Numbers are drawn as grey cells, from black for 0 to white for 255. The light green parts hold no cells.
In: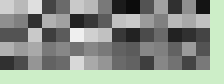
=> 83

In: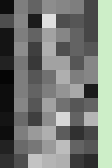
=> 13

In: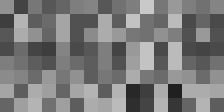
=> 139

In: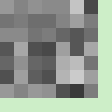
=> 102

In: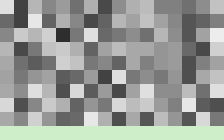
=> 168

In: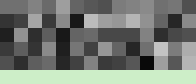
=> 31

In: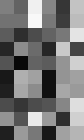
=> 76

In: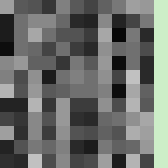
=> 159

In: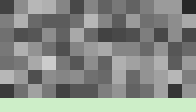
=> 112
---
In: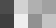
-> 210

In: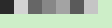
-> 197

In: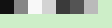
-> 211

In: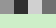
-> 149

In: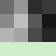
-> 179

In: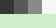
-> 138
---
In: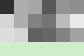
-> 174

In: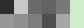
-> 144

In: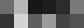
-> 212

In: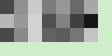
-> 151

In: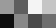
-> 136

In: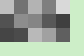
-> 141

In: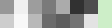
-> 248
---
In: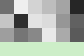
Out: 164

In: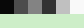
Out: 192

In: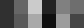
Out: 128

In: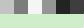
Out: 35

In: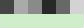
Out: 104

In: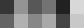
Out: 33
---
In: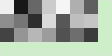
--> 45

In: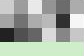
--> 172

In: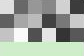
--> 187

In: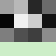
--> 206

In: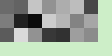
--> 11

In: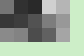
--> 82

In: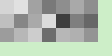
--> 169

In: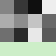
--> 196

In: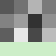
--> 50
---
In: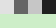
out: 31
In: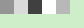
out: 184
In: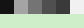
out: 241
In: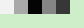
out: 55
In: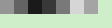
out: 164
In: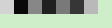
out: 185
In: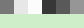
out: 150
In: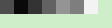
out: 243
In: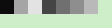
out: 185
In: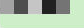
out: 116
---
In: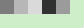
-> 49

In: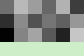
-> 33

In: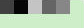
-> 101

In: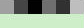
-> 49

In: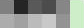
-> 200

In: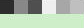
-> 167
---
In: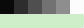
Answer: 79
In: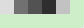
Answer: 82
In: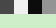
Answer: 12
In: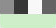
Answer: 248
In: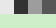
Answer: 157
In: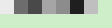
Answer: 73
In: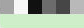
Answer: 17
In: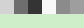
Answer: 52
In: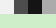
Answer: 20
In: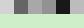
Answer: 168
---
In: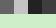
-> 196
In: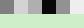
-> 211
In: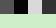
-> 4
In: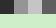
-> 149
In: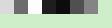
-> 108
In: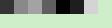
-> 137
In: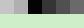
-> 176
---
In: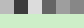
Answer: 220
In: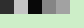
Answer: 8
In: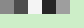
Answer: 244
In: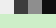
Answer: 142
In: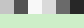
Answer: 248
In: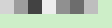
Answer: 66
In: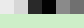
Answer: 41
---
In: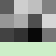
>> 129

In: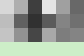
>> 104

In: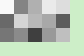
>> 221

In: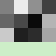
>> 65

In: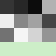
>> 178

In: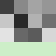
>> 150

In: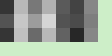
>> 134

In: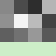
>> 181
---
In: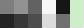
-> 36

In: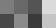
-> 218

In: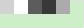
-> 210

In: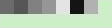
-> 129

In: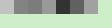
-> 124

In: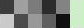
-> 202

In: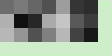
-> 81

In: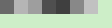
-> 158

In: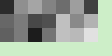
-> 28

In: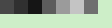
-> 21
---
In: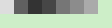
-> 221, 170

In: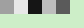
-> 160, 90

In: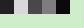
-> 33, 10

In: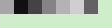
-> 166, 98

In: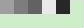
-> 159, 39

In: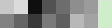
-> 199, 163

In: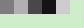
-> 125, 205

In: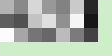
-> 179, 66
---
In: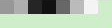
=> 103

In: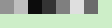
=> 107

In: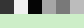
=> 121

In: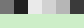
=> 117

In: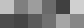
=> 77

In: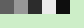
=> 95

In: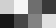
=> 71

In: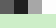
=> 167
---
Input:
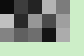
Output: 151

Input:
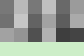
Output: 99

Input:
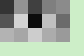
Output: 12

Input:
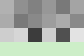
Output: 137

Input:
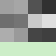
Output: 202

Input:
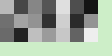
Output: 147

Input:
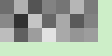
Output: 197
